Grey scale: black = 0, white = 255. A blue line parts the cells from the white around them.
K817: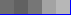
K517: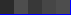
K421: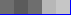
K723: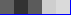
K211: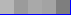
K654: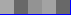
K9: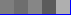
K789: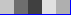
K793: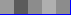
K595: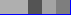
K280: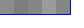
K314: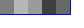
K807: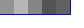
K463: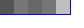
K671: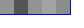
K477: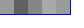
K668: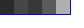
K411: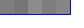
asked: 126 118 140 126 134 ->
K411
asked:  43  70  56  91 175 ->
K668
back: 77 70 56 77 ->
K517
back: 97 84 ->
K807

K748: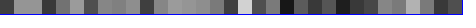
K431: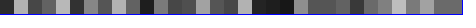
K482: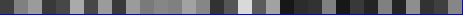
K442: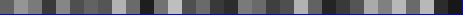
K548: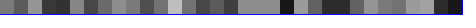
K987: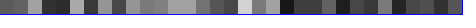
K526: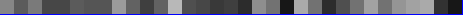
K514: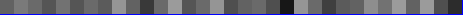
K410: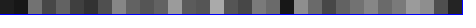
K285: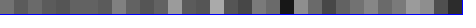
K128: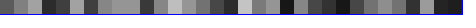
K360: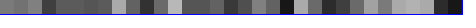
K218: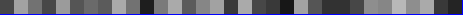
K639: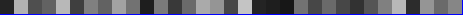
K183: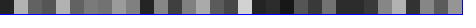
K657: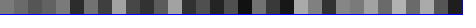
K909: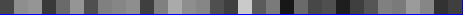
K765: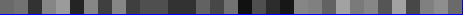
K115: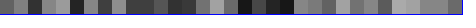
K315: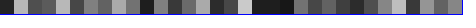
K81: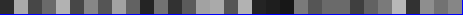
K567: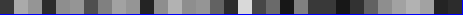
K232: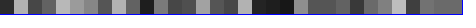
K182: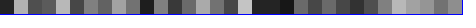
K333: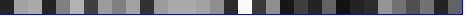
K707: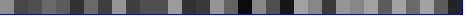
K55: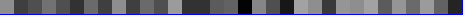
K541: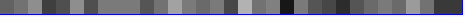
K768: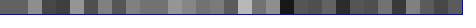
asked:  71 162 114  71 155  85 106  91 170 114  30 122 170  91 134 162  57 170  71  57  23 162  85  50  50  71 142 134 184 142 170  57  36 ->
K218
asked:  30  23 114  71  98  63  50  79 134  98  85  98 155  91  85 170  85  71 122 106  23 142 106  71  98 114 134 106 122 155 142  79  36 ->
K410
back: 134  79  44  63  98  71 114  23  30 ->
K315

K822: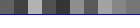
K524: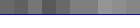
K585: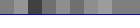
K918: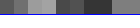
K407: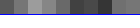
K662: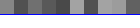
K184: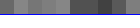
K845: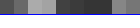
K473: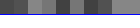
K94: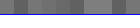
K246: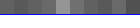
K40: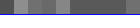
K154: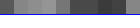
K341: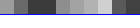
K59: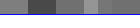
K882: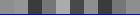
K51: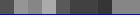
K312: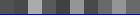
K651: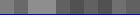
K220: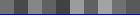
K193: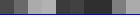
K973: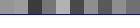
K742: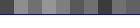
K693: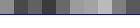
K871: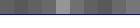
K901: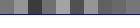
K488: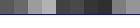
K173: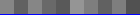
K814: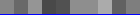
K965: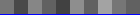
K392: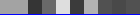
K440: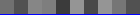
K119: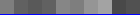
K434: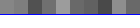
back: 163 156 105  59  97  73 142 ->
K693
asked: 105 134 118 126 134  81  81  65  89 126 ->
K184

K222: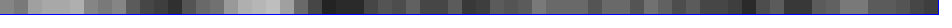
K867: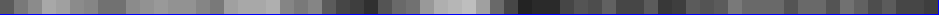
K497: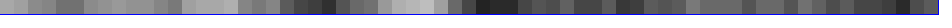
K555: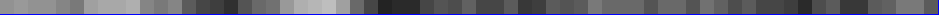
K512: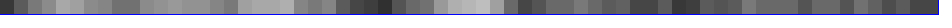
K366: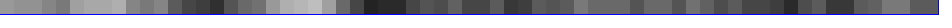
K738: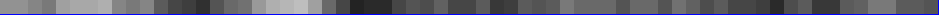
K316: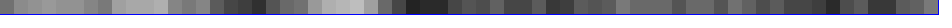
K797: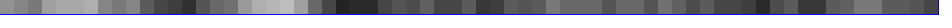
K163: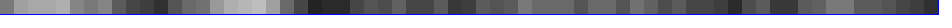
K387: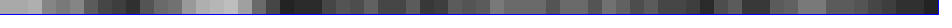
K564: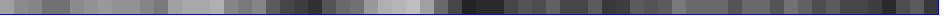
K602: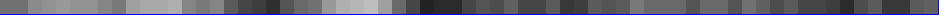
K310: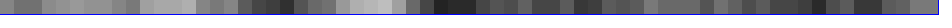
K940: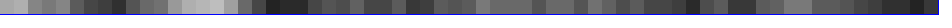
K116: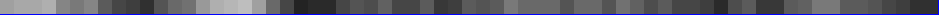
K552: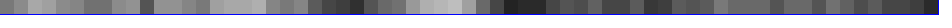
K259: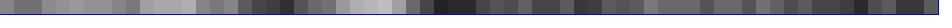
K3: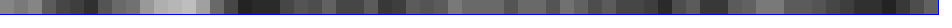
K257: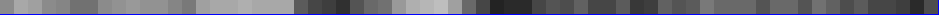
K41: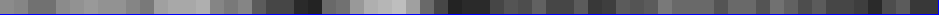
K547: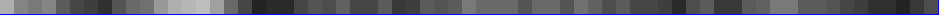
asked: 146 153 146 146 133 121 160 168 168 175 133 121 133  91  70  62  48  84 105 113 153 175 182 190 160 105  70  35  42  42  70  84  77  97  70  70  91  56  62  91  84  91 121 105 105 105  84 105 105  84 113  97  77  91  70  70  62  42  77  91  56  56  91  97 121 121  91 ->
K555
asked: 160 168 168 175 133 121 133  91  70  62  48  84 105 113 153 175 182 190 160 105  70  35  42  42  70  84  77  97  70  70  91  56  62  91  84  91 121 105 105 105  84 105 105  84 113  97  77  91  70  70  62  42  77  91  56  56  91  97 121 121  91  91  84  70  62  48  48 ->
K116
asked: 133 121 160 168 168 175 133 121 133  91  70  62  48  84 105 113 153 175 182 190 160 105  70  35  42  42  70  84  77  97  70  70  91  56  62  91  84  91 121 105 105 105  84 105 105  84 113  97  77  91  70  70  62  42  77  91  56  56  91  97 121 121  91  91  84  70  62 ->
K222
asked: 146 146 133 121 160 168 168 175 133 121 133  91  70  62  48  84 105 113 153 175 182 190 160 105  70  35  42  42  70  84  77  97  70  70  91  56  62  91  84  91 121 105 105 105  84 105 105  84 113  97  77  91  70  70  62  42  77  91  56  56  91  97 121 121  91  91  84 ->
K738

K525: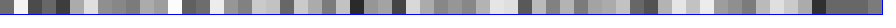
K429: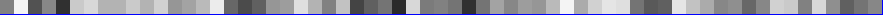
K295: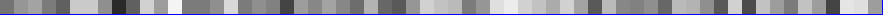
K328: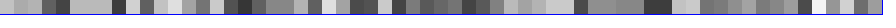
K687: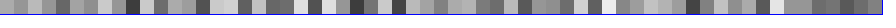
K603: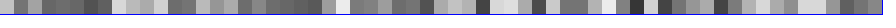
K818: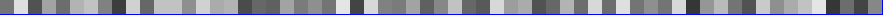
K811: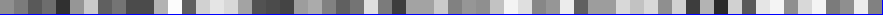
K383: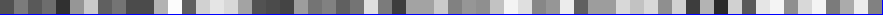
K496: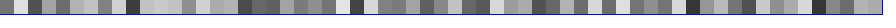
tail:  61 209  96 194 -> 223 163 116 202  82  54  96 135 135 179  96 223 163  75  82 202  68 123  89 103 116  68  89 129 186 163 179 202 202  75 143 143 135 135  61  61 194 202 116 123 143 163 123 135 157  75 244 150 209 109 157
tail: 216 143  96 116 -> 135
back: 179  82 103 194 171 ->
K525
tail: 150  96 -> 116 135
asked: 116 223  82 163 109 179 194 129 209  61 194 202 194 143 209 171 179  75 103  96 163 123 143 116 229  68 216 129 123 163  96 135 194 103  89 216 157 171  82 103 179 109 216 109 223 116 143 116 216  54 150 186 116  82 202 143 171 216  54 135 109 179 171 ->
K496
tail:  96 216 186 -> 171 209 109 116 186 150 171 109 135 109 103  96  89 157 236 123 129 157 109 116  82 171 194 179  68 216 223 171  75 202 116 116 179 236 129  54 209  68 116 150 171  68 123 179 216 171 143 216 216 150  96 116 135
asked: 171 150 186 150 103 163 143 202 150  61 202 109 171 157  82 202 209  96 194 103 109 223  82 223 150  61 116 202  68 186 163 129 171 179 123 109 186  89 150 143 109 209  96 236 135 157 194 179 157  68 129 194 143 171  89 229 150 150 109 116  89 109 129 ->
K687

